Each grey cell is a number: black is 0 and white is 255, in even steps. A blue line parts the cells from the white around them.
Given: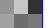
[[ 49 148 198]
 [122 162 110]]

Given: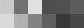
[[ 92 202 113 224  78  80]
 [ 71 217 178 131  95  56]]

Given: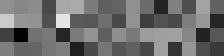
[[ 98 144 135 140  73 168 170 124  95  99 144 107  36 129  79 163]
 [ 37 203 150 147  80 228  89  87 111  73 146  61  82  73 125 151]
 [ 87  64   3 113 120  38 123 147  96 143 121 156 159 160 134  34]
 [ 58 126 100 101 118 125  30  74 118  86  97  72 160  51 150  78]]

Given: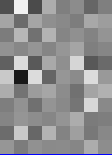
[[127  79 241  75 173 127 140 102]
 [157 165 107 165 143 137 125 168]
 [148 124 183 113 179 133 144 131]
 [134 146 135 149 133 150 165 127]
 [106  96 219  89 169 143 214  88]
 [153 201  25 220 101 150 139 220]
 [177 173 115 156 166 140 113 164]
 [137 126 146 112 148 137 117 215]
 [126 133 149 141 134 148 172 123]
 [136 108 201 103 179 131 159 120]
 [141 150 124 145 138 139 134 172]]

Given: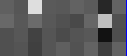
[[ 99  96  86 222  90  88  98  91  39]
 [ 80 104  88 107  88  81  73 102 191]
 [ 78  80  87  66  85  75  84  88  18]
 [ 98  80  84  64  85  95  82  99  62]]

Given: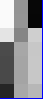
[[  7 250 148]
 [  6 250 149]
 [207 228 133]
 [199  75 167]
 [200  73 165]
 [199  73 164]
 [183  37 168]]
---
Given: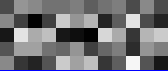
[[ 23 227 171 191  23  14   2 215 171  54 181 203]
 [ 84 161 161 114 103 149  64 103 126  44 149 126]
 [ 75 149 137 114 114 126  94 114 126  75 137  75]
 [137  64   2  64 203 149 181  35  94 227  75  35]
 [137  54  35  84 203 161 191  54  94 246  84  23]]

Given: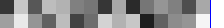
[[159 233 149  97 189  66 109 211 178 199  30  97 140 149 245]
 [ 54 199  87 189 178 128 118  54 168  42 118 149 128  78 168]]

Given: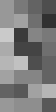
[[182 193  78  99]
 [152 162 111  49]
 [152 142 142  88]
 [162 133 133  99]
 [152 121  99  78]
 [ 99  88 162 182]
 [171  68  68 111]
 [202  59 133 121]]

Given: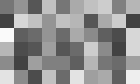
[[ 66 215 193 148 193 182  86 170 205  66]
 [118 148  86 193 118 170 193 205 128 182]
 [227 139  76 193 107 227 159 170  95 238]
 [250  95 107 148 107 170 139  95  76 215]
 [182  76  86 159  86 107 205 139  66 215]
 [139  66 159 128 128  95 182 118 107 159]]

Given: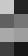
[[169 158]
 [ 96 118]
 [201  35]
 [ 64  24]]

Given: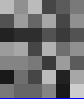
[[156 167  70 178 111 144]
 [ 82 156 102 167  70 144]
 [187 144 187  70  91 121]
 [132 132 121  58 156  91]
 [ 25 111  70 187  34 167]
 [121 102 102 132  25 205]
 [ 34  46  46  82  58  82]]

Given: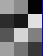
[[ 85 213 128]
 [170 140   2]
 [161 116  55]
 [ 44  24 225]]

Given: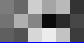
[[115 175 133  10  42  71]
 [124 104 206 165 185  51]
 [ 95  83 215 236 195  60]]
